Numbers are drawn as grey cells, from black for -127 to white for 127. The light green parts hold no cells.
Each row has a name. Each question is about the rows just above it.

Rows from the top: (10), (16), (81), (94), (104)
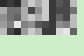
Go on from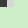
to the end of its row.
[101 -27]
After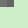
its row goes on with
[ 44  74  44  74 -69 -27 -55  59]
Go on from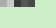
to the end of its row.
[59]
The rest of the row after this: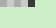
[-27 -55  59]
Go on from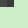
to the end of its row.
[15  0 59]
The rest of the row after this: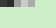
[ 74 -69 -40 -55  59]

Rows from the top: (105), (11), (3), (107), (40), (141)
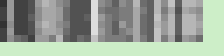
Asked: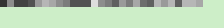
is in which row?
(107)
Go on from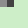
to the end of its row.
[-61 -45  26  54  39  13  -3 -45 -45 -45  93  13  -3 -31  26  -3  39 -18
 -31  54  26  54 -31  54  54  39]
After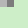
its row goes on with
[ 39 -45  39  26  13]

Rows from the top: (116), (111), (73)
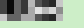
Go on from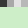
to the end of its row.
[86 13]
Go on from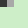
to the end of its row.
[98 56 86 13]
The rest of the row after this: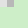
[86 13]
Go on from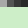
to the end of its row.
[56]
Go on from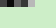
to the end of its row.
[-43 -72 -87  72]

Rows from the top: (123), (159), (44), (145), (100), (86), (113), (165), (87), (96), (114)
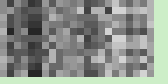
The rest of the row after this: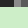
[ 11  37 -37 -49 -21 -49  -5  83  -5  -5 -49 -21 -49  23]
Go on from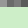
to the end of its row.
[37]
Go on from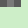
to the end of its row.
[37]
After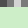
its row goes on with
[ -5 -49 -21 -49  23]
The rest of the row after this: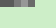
[ -5  11  67 -61  51  51 -61  83  83  37  51  67  51]

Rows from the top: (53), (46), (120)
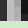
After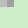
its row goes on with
[-107]
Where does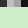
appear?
(53)
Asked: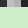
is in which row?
(120)
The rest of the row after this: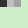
[-107]

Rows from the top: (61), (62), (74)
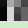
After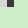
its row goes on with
[-26]
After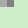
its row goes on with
[-56]

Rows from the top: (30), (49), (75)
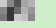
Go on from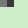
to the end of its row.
[75 63  7]
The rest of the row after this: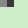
[-19  50  22]

